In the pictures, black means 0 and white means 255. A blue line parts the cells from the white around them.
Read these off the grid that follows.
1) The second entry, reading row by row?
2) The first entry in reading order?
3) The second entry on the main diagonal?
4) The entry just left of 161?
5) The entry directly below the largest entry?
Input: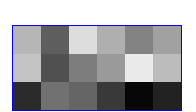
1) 94
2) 182
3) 80
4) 131
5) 7

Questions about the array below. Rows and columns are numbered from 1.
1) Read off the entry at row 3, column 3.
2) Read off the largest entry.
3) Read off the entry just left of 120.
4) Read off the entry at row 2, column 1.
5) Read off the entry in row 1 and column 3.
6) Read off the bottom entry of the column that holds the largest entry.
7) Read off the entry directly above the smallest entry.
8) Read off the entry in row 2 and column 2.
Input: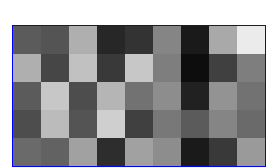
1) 77
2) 235
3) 64
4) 175
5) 175
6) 154
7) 26
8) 70

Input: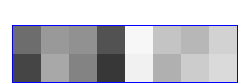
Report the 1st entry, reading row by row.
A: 109
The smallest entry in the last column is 210
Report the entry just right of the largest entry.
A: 196
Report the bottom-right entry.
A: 218
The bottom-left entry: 69

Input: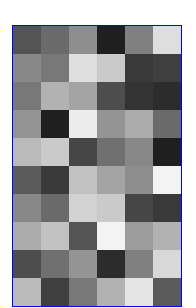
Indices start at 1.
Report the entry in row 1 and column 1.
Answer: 84
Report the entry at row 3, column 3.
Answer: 164
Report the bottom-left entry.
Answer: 186
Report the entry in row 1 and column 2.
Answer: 106
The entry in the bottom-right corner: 91
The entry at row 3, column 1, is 120
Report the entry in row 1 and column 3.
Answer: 142
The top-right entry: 222
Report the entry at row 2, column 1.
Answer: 136

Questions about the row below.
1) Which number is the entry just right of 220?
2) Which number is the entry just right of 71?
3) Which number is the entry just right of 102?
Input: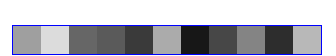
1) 102
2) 132
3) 90
